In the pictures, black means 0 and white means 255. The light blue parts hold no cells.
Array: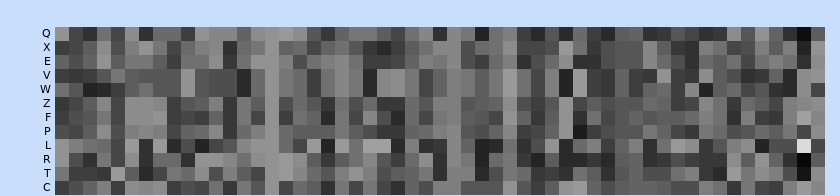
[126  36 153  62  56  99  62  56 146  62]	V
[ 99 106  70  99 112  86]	X
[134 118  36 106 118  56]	R
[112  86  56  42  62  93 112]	X
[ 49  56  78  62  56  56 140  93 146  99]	R

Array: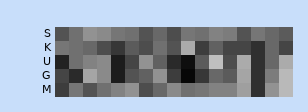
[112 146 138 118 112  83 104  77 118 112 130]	S
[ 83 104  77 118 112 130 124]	S
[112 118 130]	M

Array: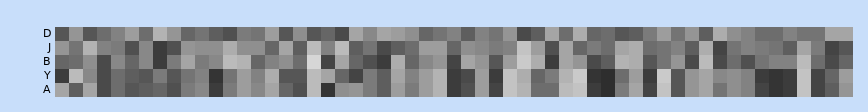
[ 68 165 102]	B
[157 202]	B
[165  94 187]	J
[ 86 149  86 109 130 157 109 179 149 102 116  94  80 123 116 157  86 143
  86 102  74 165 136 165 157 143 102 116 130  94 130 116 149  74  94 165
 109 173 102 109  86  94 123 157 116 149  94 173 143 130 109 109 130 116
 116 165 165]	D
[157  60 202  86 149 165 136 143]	Y

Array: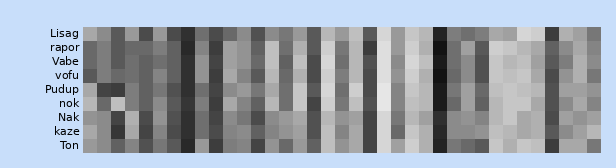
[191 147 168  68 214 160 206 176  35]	Ton
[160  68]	Nak
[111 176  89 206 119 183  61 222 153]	rapor
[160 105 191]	Pudup
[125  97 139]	nok

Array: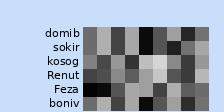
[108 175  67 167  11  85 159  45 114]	boniv
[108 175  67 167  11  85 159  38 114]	domib
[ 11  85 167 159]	Feza

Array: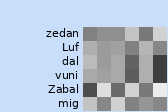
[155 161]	Luf
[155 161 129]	Luf
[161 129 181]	Luf
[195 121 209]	zedan
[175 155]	Luf
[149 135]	mig
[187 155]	dal

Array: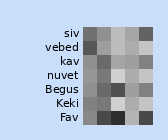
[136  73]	Fav
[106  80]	Begus
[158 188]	vebed
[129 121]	Keki
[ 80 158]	Begus
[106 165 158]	kav

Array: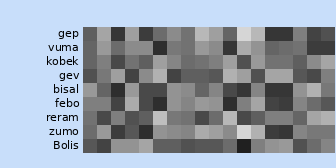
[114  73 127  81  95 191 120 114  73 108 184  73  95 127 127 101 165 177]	reram
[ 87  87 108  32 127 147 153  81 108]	Bolis
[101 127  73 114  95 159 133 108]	kobek
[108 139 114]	gep

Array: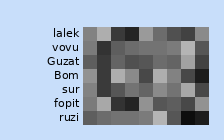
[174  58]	lalek
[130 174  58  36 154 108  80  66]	lalek
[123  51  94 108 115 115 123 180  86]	vovu
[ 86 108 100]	Guzat
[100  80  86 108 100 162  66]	Guzat
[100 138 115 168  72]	sur

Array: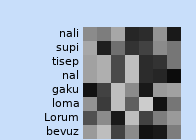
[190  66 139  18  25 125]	bevuz
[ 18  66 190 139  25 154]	gaku
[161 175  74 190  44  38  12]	nal

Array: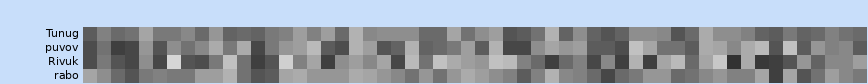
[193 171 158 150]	Rivuk
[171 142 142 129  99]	Tunug
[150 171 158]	rabo
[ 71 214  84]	Rivuk
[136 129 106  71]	rabo

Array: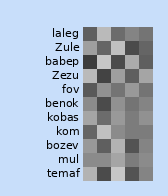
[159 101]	Zule
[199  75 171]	babep

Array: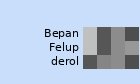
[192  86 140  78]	Bepan
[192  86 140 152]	Felup

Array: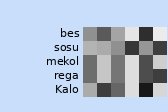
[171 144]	sosu
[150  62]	sosu
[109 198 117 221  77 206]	mekol
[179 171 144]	sosu

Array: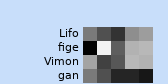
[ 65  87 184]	Vimon
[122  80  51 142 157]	Lifo
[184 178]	Vimon

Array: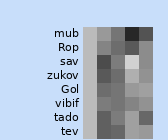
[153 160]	Gol
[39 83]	mub

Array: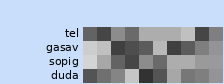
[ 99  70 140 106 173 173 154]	sopig
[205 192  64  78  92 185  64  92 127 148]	gasav
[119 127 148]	duda
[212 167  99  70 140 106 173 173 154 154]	sopig

